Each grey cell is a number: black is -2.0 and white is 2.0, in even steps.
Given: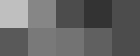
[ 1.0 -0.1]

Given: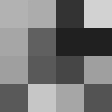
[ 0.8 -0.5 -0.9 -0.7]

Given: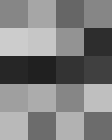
[ 0.1  1.1 -1.2  1.0]

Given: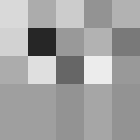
[ 1.4 -1.4 -0.4  0.6  0.3]

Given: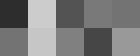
[-1.3  1.1]

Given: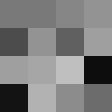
[-0.1  0.3  1.0 -0.3]

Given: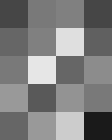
[-0.9  0.0 -0.4 -0.1]
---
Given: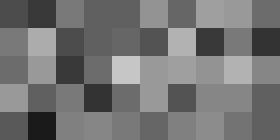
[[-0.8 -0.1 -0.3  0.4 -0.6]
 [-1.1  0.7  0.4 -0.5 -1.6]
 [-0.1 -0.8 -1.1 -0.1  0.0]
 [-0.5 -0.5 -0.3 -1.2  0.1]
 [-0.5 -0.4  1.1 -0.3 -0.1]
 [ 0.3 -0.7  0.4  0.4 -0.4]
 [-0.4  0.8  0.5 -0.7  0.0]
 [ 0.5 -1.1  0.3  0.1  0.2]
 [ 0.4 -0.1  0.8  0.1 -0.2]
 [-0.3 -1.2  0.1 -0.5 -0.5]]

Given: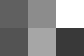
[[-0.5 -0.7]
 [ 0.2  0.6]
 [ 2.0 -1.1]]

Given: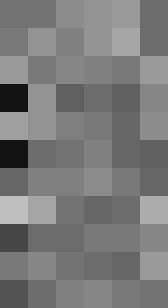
[[-0.2 -0.1  0.4 -1.7  0.5 -1.7 -0.4  1.0 -0.9 -0.1 -0.7]
 [-0.2  0.3 -0.1  0.3  0.3 -0.3  0.0  0.6 -0.3  0.1 -0.3]
 [ 0.2  0.0  0.1 -0.5  0.0 -0.2  0.0 -0.2 -0.3 -0.2  0.0]
 [ 0.3  0.3  0.0 -0.3 -0.1  0.0  0.2 -0.4 -0.1 -0.3  0.1]
 [ 0.4  0.6 -0.1 -0.5 -0.4 -0.4 -0.1 -0.3 -0.1 -0.4 -0.1]
 [-0.3 -0.3  0.4  0.1  0.2 -0.5 -0.4  0.7  0.1  0.4 -0.2]]

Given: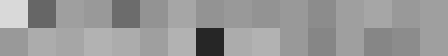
[[ 1.4  0.4]
 [-0.4  0.7]
 [ 0.5  0.6]
 [ 0.4  0.8]
 [-0.3  0.7]
 [ 0.3  0.5]
 [ 0.6  0.8]
 [ 0.3 -1.4]
 [ 0.4  0.7]
 [ 0.3  0.8]
 [ 0.4  0.4]
 [ 0.2  0.1]
 [ 0.5  0.5]
 [ 0.6  0.1]
 [ 0.4  0.2]
 [ 0.5  0.5]]

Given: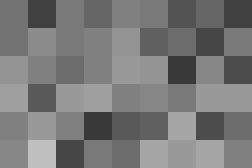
[[-0.2 -0.2  0.3  0.5  0.0  0.1]
 [-1.0  0.2  0.0 -0.6  0.4  1.0]
 [-0.1 -0.1 -0.3  0.4  0.0 -0.9]
 [-0.4  0.0  0.0  0.5 -1.1 -0.1]
 [ 0.0  0.3  0.4  0.0 -0.6 -0.3]
 [-0.1 -0.5  0.3  0.1 -0.5  0.6]
 [-0.7 -0.3 -1.1 -0.1  0.6  0.4]
 [-0.4 -0.9  0.1  0.4 -0.8  0.6]
 [-1.0 -0.1 -0.8  0.4 -0.3  0.0]]

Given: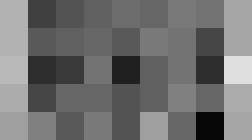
[[ 0.8  0.8  0.9  0.7  0.5]
 [-1.0 -0.6 -1.3 -0.9  0.0]
 [-0.7 -0.5 -1.1 -0.4 -0.6]
 [-0.5 -0.4 -0.2 -0.4 -0.1]
 [-0.3 -0.6 -1.5 -0.7 -0.7]
 [-0.4 -0.1 -0.5 -0.5  0.5]
 [-0.1 -0.2 -0.2  0.0 -0.4]
 [-0.2 -0.9 -1.3 -0.4 -1.9]
 [ 0.6  0.6  1.5  0.7  0.6]]

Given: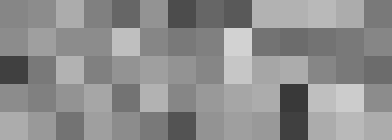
[[ 0.1  0.2 -1.0  0.2  0.7]
 [ 0.2  0.5 -0.1  0.0  0.4]
 [ 0.7  0.2  0.8  0.3 -0.2]
 [ 0.0  0.2  0.0  0.6  0.5]
 [-0.4  1.0  0.3 -0.2  0.2]
 [ 0.3  0.1  0.5  0.8 -0.1]
 [-0.8 -0.1  0.3  0.1 -0.7]
 [-0.4  0.0  0.1  0.4  0.3]
 [-0.6  1.3  1.1  0.6  0.5]
 [ 0.8 -0.2  0.6  0.7  0.4]
 [ 0.8 -0.3  0.7 -1.1 -1.0]
 [ 0.9 -0.2  0.1  1.0  0.7]
 [ 0.7 -0.1 -0.1  1.2  0.9]
 [-0.1  0.1 -0.3  0.2  0.7]]
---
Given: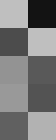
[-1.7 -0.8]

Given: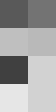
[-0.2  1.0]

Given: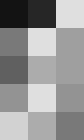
[ 1.5  1.5 -0.5]

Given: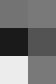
[-0.1 -1.6]

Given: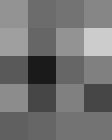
[ 0.1  0.3 -1.6  0.2]

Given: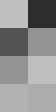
[-1.3 -0.7]

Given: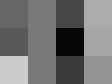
[ 0.7 -1.9 -0.1]

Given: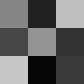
[1.0 0.3 1.1]

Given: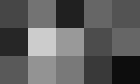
[-0.7 -0.8 -0.1]
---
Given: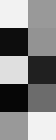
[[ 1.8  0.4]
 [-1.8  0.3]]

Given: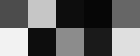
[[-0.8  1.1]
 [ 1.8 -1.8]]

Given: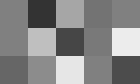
[[ 0.0 -1.2]
 [ 0.0  1.0]]

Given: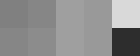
[[0.0 0.1]
 [0.1 0.2]]

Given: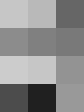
[[1.1 0.9]
 [0.2 0.0]]

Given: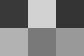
[[-1.1  1.3]
 [ 0.8 -0.1]]

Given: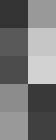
[[-1.2  0.4]
 [-0.6  1.1]]
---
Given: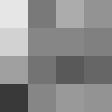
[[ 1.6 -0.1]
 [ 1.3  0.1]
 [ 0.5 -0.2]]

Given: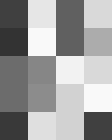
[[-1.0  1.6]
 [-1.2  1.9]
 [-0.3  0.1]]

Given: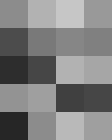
[[ 0.2  0.8]
 [-0.8 -0.1]
 [-1.3 -0.9]]

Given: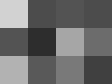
[[ 1.3 -0.8]
 [-0.7 -1.3]
 [ 0.8 -0.6]]

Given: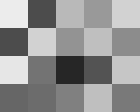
[[ 1.7 -0.8]
 [-0.8  1.3]
 [ 1.6 -0.2]]

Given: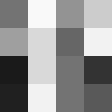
[[-0.2  1.9]
 [ 0.5  1.4]
 [-1.6  1.4]]

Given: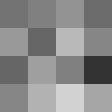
[[-0.2  0.0]
 [ 0.4 -0.4]
 [-0.4  0.5]]
